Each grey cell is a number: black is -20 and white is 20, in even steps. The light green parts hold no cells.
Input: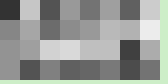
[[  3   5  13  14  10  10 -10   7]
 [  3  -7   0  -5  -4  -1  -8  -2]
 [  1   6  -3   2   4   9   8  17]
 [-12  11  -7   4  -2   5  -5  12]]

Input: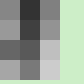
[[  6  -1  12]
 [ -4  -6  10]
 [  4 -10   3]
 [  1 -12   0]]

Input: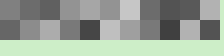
[[ -4   2   7  -1  -9  10   5  -1 -10   8  -7]
 [  0  -3  -5   3   6   3  11  -3  -7  -6   8]]

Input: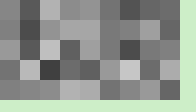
[[  4  -6  10  -5   5  -1  -8  -1   0]
 [  1  -6   8   2   3  -2  -7  -4  -3]
 [  0  -8   3   6   6  -1   0   5  -4]
 [  0   1   2   8   7  -2   1   4  -4]
 [ -2   9 -10  -3  -5   4  11  -3   7]]

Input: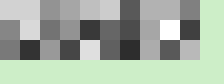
[[ -1 -12   4  -9  15  -5 -13   7  -6   9]
 [ 13  13   3   6  10  12  -6   8   8   0]
 [  1  14  -2   3 -11  -4  -8   6  20 -10]]

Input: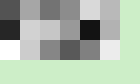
[[-14  13  11   4 -17   8]
 [ 20  12   1  -6   0  17]
 [ -7   6  -2   2  14   9]]

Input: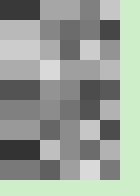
[[  7   7  14   5   5   9]
 [-12 -12  10   2  -3   8]
 [ 12  12   7  -4  12   3]
 [-11 -11   6   6   0  11]
 [ -7  -7   3   1  -8  -6]
 [  0   0   2  -2  -7   8]
 [  9   9   1  -3  -1  -9]
 [  4   4  -4   2  11  -8]
 [ -1  -1  -5   5  14  -1]]

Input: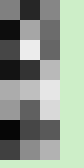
[[  7  10  16]
 [  4  -5  14]
 [-17 -12   9]
 [-10   2   8]
 [  0 -14   1]
 [-18   6  -3]
 [ -9  17  -4]
 [-19  -9  -6]]
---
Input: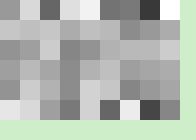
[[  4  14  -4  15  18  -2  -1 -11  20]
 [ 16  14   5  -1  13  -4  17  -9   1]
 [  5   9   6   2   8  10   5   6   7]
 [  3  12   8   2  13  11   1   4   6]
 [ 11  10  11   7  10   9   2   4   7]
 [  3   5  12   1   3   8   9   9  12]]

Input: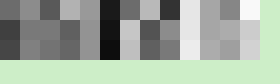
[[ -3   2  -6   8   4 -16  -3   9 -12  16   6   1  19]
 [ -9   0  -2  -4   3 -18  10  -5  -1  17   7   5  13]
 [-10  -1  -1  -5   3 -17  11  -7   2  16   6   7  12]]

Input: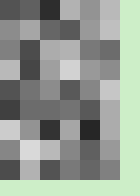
[[ -7  -5 -13   8   3   9]
 [ 12   3 -12   6 -14   7]
 [ -8   8  -7  -1  -4   0]
 [  2   6  -4  -6   4  10]
 [-10  -3  -3  -2  -6   7]
 [ -7  -2   2  -6   1  11]
 [  9  -9   5  13   4   2]
 [  0  -8   7   8  -1  -3]
 [  1  14   9   1  -5   4]]

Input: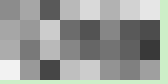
[[ 18   4  -9  10  12   3   0   5]
 [  2   6  -6   9  14   8  13  16]
 [  7  -1   9   1  -4  -2  -5 -11]
 [  6   4  12  -3  -7   1  -6  -8]]

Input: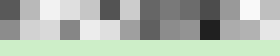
[[  2  13  14   1  17  15   5  -5   2   3 -15   7   8  16]
 [ -6   9  18  15  11  -7  12  -4  -1  -3  -8   4  19  10]]

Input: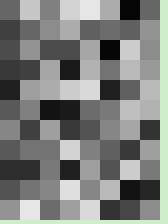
[[ -6   0 -17 -16  -3  -1  10   8]
 [ -8   3  -8  -8   6 -19  12   2]
 [  3  16  -3   5  14 -12  -9   2]
 [ -6  -2  -2  13   0  -5 -11   5]
 [-13 -13  -1 -15   5  -7  12  -1]
 [ -4  11   0  13  16   7 -19  -4]
 [ -7  -2   1  15   1   9 -17 -14]
 [-10  -4   2   7  -5  -3  -5   3]
 [  1 -10   5 -11  -7   1   6 -12]
 [-11 -10   6 -16   8  -2   9   4]
 [-15   5   7  12  14 -15  -5   9]]

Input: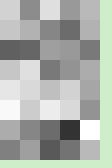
[[  0   5  -6  -2   9]
 [  7   1  -3 -12  20]
 [ 11  15  -1   3   7]
 [ 11   8   1  -3   8]
 [ -5  -4   5   4  -1]
 [ 16  14  10  13   6]
 [ 13   2  15   4   9]
 [ 19  12  17  14   3]]
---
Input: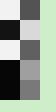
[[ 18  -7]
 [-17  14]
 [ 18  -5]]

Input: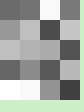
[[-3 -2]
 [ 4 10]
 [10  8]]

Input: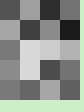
[[ -7   5]
 [  6 -10]
 [ -1  14]]

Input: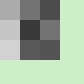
[[  7  -2]
 [ 11 -11]
 [ 13  -6]]

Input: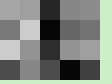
[[ 6  5]
 [-1 12]
 [12  3]]

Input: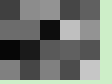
[[-10   2]
 [ -3  -3]
 [-19 -16]]

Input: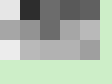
[[ 16 -13]
 [  6   3]
 [ 17   9]]

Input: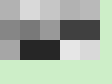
[[  8  14]
 [  1  -1]
 [  6 -14]]
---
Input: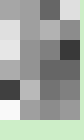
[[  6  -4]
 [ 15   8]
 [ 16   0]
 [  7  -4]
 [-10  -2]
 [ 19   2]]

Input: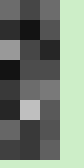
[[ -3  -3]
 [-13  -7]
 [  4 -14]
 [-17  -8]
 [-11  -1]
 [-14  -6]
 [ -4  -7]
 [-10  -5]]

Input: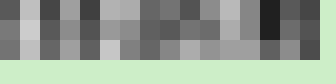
[[ -6  -9 -10   7  -2   2   1  -6]
 [ -1  -6  -7   2  -6  -3   1  -3]
 [ -2  -4  -5   0   1   3   5   2]]

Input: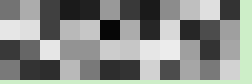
[[ -2 -10 -15 -11   2  15]
 [ 16 -10  11   7  14  -8]
 [-11  16   3  11  17 -12]
 [ -1 -13  -1 -12  -8  -1]]

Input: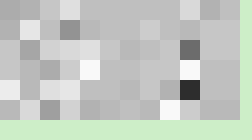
[[ 7 11 10 10 10  8]
 [ 8 10  9 10 10 11]
 [11 13 15  9 11 11]
 [11  7 19 10 11 10]
 [17 15 10  9  8 10]
 [ 9  5  8 10 19  9]]

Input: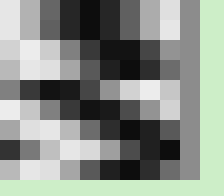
[[ 16  -4 -18  -5  15]
 [ 16  -5 -18  -5  16]
 [ 13  12 -11 -17   3]
 [  9  15  -6 -18  -3]
 [  0 -17  -9  13  11]
 [ 17   0 -17  -8  13]
 [  6  16  -3 -18  -6]
 [-12  10  14  -8 -18]
 [  9  15  -6 -18  -3]]

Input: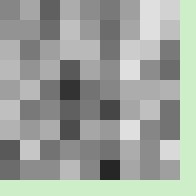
[[ 1 -5  2  5 13]
 [ 3 -3  4  6 10]
 [ 8  5  9 12 -1]
 [ 9  7  6 15 -3]
 [ 5 -2 -2  7  8]
 [10  1 -1  6 -2]
 [ 8  7  6 15 -2]
 [-6 -2  0  7 14]
 [-3  2  1  6  5]]
